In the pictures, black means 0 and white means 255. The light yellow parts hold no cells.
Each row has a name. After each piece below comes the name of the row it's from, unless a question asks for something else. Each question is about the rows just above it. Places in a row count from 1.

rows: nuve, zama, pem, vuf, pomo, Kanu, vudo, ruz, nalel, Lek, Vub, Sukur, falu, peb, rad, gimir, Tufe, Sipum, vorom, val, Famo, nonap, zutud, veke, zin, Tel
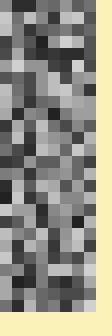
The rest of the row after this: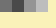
[199 136  55]
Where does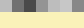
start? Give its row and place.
ruz, 1
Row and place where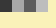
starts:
Vub, 1

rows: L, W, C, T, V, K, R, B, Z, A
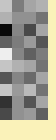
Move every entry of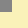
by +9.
[142]
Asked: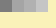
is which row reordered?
L
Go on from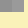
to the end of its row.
[96]
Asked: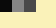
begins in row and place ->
C, 1

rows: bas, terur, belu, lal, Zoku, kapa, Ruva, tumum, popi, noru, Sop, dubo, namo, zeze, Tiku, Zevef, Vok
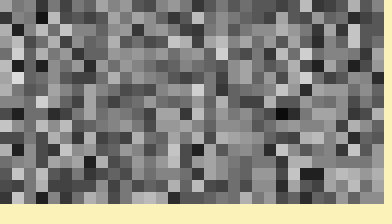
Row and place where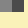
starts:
namo, 12
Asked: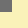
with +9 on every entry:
[120]
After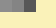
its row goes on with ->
[111 141 152 132 132 152  66 176 141  99]
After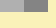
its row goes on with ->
[120 120 120 152]

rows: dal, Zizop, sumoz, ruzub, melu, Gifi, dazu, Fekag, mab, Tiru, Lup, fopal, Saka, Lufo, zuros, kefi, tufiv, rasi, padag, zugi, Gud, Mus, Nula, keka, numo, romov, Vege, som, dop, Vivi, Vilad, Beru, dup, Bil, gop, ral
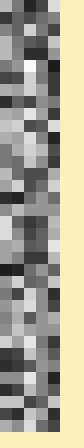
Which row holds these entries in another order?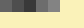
Zizop
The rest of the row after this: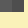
[196]

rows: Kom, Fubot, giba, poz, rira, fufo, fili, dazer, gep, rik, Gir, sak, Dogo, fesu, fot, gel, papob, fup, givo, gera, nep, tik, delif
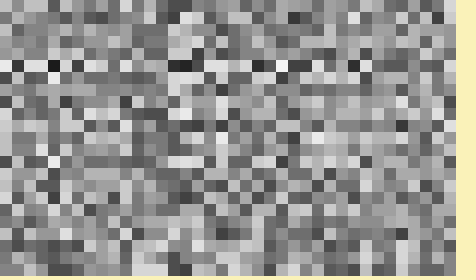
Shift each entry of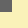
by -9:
[91]
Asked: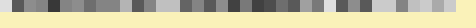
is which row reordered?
Gir
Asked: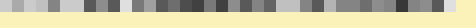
Gir
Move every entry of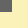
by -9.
[91]
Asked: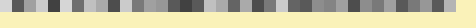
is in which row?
papob
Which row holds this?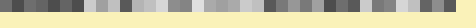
nep

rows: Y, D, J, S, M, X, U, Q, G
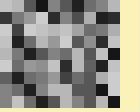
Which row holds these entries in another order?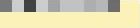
J
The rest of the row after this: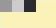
[131  78 174  32  44]
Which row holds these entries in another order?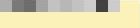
J
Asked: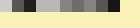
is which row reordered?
Q
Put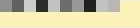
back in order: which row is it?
X
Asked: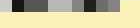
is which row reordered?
Q

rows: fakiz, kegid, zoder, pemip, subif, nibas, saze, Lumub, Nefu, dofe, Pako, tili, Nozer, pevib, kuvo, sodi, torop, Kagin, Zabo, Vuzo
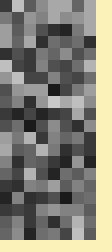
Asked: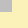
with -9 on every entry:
[182]
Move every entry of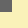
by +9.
[110]
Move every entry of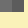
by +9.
[119 101]
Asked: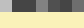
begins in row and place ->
saze, 2
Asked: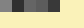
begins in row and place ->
pevib, 1

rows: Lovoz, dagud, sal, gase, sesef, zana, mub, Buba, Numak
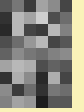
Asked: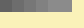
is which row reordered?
sesef
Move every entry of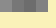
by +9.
[148 128 118 138]
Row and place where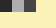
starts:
mub, 4
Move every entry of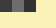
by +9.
[ 68 118  59]
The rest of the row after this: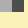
[98 87]
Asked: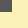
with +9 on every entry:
[96]
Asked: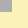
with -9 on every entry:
[165]

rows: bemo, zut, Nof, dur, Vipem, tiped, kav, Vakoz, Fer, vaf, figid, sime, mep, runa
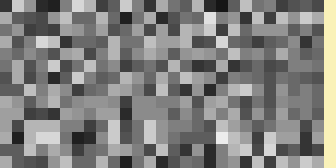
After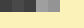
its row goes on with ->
[115 159  82 105 159  73 159  73 181 159 203  63 191 105 148 148 148  93
 127  82]
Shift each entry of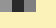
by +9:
[157  51 136]
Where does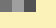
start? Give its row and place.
Nof, 8
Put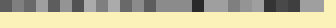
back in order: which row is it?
vaf

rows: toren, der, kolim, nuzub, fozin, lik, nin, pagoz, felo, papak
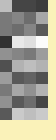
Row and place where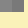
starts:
fozin, 2
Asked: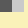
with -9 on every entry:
[ 80 193]
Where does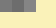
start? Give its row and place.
kolim, 1
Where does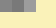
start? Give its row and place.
fozin, 2

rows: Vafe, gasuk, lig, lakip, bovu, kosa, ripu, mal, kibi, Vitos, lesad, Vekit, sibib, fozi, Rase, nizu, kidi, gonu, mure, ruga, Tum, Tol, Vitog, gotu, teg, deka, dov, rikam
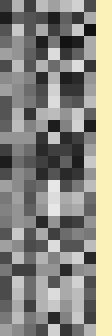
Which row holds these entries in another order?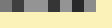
mure
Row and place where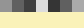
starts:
bovu, 2
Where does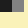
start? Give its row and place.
lesad, 5
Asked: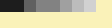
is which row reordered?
lesad
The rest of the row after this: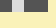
[188]

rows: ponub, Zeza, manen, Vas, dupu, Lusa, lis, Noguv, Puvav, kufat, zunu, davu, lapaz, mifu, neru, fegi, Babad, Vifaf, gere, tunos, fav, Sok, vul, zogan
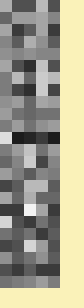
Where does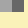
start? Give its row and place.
Babad, 1
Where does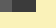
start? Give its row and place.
vul, 3
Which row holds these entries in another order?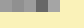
Puvav
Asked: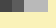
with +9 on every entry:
[ 78 101 194 194]
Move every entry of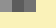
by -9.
[135  83 105]

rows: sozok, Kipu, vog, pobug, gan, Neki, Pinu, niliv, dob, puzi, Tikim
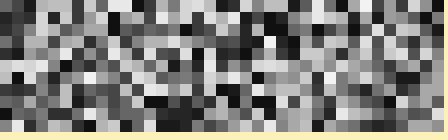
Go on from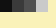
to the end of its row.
[132  37 180  16  16 102 122  16  70 122  16  91 222  70 202 190  91  26]
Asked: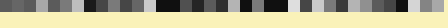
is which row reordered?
dob
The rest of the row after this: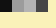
[232 168 213  58 222 180 232  26  70  16  37 132 180 232 202 180  37 168
  26 156 144  91  16 122]
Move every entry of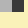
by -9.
[171  49]

